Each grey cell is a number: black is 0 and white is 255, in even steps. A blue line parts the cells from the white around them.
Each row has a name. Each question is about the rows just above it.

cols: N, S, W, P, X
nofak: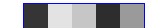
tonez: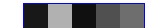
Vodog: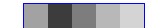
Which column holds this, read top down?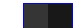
N
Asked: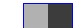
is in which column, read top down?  S
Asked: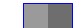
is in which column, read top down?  X
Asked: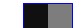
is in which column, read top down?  W

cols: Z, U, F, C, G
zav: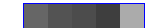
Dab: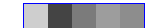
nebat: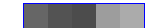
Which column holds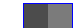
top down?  F
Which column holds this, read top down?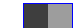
C
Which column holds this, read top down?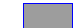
C
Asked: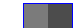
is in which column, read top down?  F

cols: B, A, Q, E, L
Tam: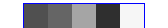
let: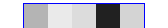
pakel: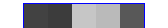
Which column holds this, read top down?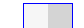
L
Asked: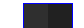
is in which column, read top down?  E

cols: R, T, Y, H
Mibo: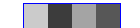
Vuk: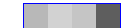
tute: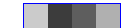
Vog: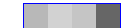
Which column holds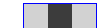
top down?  T
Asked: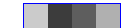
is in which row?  tute

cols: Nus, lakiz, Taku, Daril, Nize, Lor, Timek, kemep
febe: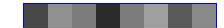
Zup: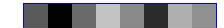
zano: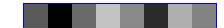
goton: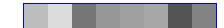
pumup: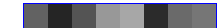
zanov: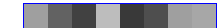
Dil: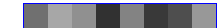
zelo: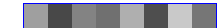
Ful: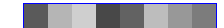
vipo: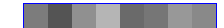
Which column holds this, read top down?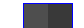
Lor
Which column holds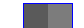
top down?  Nus
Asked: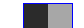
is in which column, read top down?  Lor
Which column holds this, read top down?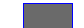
Taku

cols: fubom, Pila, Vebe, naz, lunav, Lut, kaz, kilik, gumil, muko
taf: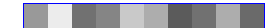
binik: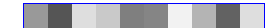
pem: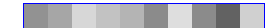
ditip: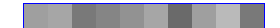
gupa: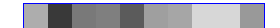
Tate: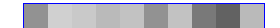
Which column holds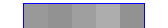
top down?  fubom
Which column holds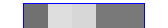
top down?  Vebe

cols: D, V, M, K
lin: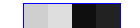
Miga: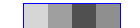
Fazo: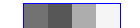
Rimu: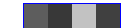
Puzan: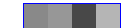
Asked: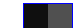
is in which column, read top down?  M

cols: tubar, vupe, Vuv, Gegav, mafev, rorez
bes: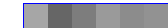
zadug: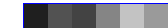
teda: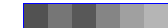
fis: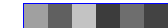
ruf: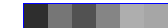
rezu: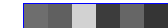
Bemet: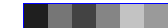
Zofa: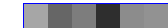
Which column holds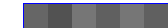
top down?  vupe
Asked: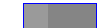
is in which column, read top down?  Gegav
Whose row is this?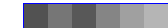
teda
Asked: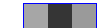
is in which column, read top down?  rorez
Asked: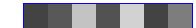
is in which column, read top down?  Vuv
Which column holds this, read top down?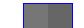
vupe
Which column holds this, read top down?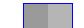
rorez

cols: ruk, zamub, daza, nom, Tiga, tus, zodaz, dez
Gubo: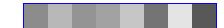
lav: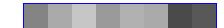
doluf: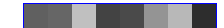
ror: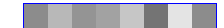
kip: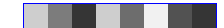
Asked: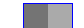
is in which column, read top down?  tus
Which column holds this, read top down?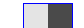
zodaz
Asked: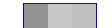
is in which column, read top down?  daza
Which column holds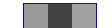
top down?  nom

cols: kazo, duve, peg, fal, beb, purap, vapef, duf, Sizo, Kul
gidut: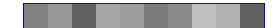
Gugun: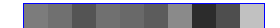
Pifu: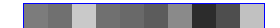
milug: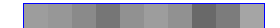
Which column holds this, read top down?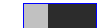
duf
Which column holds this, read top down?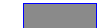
vapef
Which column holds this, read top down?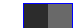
duf
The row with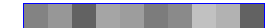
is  gidut
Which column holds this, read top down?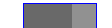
beb
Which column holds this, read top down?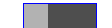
Sizo
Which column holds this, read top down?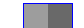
beb

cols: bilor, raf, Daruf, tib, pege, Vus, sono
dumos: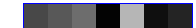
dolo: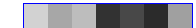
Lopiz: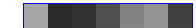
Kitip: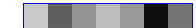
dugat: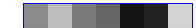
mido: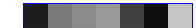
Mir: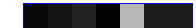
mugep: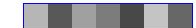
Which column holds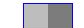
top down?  raf
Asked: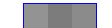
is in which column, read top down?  Daruf
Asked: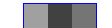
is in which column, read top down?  sono
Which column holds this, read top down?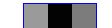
tib
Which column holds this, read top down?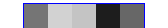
sono
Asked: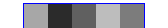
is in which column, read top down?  raf

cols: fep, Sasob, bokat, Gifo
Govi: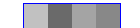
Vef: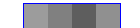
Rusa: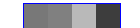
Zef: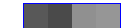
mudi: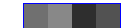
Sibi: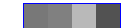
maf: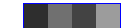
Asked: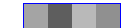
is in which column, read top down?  bokat
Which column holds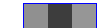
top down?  Gifo

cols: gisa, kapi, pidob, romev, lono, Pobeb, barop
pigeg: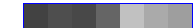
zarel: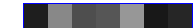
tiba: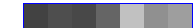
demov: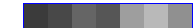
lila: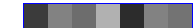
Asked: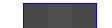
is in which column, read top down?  pidob
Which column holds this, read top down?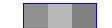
Pobeb
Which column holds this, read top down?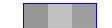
lono
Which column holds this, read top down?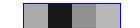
Pobeb
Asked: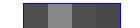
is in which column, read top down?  kapi
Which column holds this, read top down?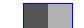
romev

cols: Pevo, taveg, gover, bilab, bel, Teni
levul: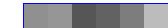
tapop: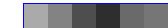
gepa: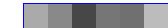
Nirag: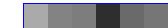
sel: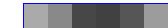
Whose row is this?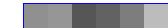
levul
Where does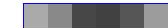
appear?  sel
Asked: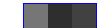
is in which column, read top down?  bilab
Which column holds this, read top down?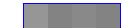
taveg
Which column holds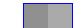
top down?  Pevo
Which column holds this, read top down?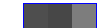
gover

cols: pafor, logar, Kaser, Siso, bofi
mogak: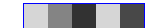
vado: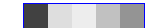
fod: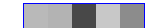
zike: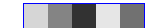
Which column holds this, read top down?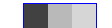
pafor
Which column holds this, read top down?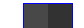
Kaser
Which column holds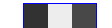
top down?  Kaser
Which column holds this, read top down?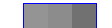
bofi

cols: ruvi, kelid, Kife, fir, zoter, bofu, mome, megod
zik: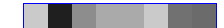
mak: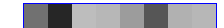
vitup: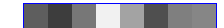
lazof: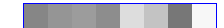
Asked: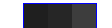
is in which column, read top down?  kelid
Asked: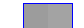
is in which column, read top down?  zoter
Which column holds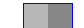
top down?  megod
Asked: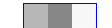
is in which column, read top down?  megod
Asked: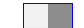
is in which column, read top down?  fir
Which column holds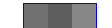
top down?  ruvi

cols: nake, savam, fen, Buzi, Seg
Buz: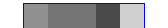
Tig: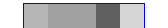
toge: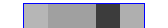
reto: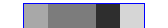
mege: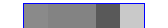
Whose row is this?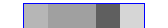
Tig
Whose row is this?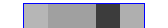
toge
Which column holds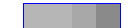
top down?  nake
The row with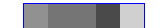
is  Buz

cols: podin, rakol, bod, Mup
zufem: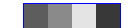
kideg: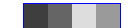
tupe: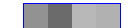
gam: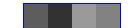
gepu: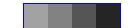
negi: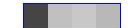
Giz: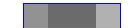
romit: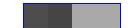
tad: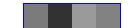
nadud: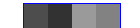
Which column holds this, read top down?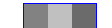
rakol
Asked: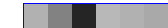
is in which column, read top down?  Mup

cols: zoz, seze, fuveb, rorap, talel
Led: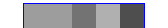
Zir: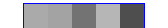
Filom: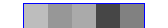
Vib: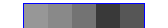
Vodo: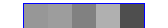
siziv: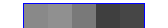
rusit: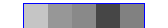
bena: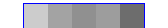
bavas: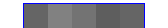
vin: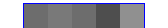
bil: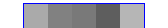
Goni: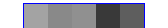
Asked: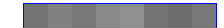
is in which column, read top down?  fuveb
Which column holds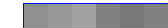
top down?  seze
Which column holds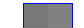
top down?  seze
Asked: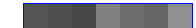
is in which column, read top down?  talel
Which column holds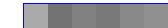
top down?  fuveb

